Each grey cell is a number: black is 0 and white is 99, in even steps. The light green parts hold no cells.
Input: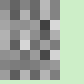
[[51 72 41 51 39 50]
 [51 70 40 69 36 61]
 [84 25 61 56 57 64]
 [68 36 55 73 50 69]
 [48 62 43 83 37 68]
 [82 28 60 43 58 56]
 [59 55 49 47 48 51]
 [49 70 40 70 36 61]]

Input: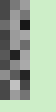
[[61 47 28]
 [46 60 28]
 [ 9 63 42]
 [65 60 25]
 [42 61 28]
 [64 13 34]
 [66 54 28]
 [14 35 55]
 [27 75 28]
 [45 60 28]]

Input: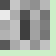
[[71 56 61 77 30]
 [45 70 31 67 91]
 [49 62 24 75 64]
 [46 63 24 74 69]
 [75 57 77 66 34]]

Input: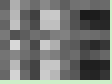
[[41 40 45 44 37 45 53 42 50 68 37]
 [14 11 10 31 47 78 77 25 35 71 45]
 [15 16 23 32 45 74 74 29 41 75 39]
 [39 42 43 41 50 49 41 43 36 32 47]
 [21 16 22 35 38 68 79 28 46 84 38]
 [40 34 29 42 39 49 54 37 43 52 45]
 [14 12 12 31 47 77 76 26 35 72 43]
 [20 14 15 34 40 71 79 26 41 82 40]]

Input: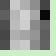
[[26 55 68 78 31]
 [ 3 65 81 71 37]
 [39 54 80 73 30]
 [37 58 64 68 27]
 [38 54 78 75 30]]

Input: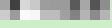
[[55 33 65 35 60 60 61 78 84 25 64]
 [70 54 70 51 62 73 73 96 97 60 79]]
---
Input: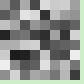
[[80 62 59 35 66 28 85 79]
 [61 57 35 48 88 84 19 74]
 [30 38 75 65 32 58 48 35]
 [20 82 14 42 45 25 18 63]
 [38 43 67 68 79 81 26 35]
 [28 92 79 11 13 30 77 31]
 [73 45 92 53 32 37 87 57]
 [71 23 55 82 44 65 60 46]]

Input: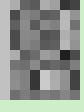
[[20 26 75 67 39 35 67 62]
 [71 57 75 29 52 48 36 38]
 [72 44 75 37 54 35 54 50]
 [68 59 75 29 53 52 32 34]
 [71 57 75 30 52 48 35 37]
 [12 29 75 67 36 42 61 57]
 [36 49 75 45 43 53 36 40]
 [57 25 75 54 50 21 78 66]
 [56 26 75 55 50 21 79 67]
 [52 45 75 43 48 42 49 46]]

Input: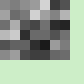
[[23 32 53 49 55 60 82]
 [51 70 63 42 47 81 62]
 [17 14 43 67 33 27 44]
 [32 44 72 79 18 41 41]
 [60 48 32 38 38 18 10]
 [40 42 53 61 29 24 25]]

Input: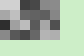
[[53 54 81 81 25 28]
 [37 52 65 74 40 38]
 [65 31 18 62 73 35]
 [70 68 53 34 28 40]]

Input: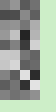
[[35 44 49 58]
 [53 37 29 30]
 [46 67 55 57]
 [14 70 59 75]
 [23 81 37 50]
 [46 39 78 77]
 [37 41 77 83]
 [87 17 51 36]
 [19 88 36 45]
 [48 56 50 44]]

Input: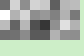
[[71 73 43 82 55 82 78 37]
 [69 47 99 69 83 55 59 50]
 [87 69 73 39 71 31 21 56]
 [56 55 43 44 54 35 35 69]]

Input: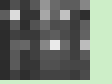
[[36 52 17 31 22 34 58 41 36]
 [25 18 36 85 20 20 65 39 75]
 [23 37 18 34 18 32 42 30 31]
 [24 38 17 25 22 22 33 36 29]
 [24 73 17 38 40 25 52 91 41]
 [25 35 18 34 20 25 33 33 31]
 [27 27 17 35 21 21 32 31 28]
 [23 29 17 24 18 22 26 26 26]]
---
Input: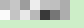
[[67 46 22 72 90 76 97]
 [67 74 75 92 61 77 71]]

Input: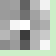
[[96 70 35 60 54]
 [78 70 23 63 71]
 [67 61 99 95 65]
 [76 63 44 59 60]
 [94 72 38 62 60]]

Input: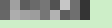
[[20 43 36 69 46 61 63 67 40]
 [20 43 77 32 46 41 36 62 39]]

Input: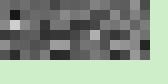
[[37 59 27 17 41 47 36 34 17 16 48 34 42 17 32]
 [14 53 57 60 31 44 45 33 60 61 33 31 37 38 55]
 [44 54 29 21 31 68 39 27 21 21 19 36 35 26 22]
 [48 39 52 45 48 27 22 20 45 46 21 43 53 80 53]
 [38 50 35 53 29 29 49 46 53 42 40 41 37  9 44]
 [29 56 36 37 46 50 38 36 37 27 39 37 43 39 44]]

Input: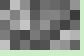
[[38 57 61 32 30 45 32 75]
 [70 75 28 37 47 27 33 48]
 [41 26 38 57 44 76 62 43]
 [23 44 51 50 35 68 50 66]
 [57 36 40 43 30 55 74 32]]

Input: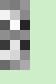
[[66 56 41]
 [55 83 89]
 [16 89 22]
 [55 50 55]
 [14 97 33]
 [53 77 94]
 [58 48 52]]

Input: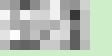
[[72 37 61 78 78 41 39 42 71]
 [76 36 83 87 56 75 63 98 88]
 [76 49 82 68 72 72 63 66 80]
 [76 21 64 93 82 83 94 68 95]
 [81 57 61 93 73 54 33 59 67]]
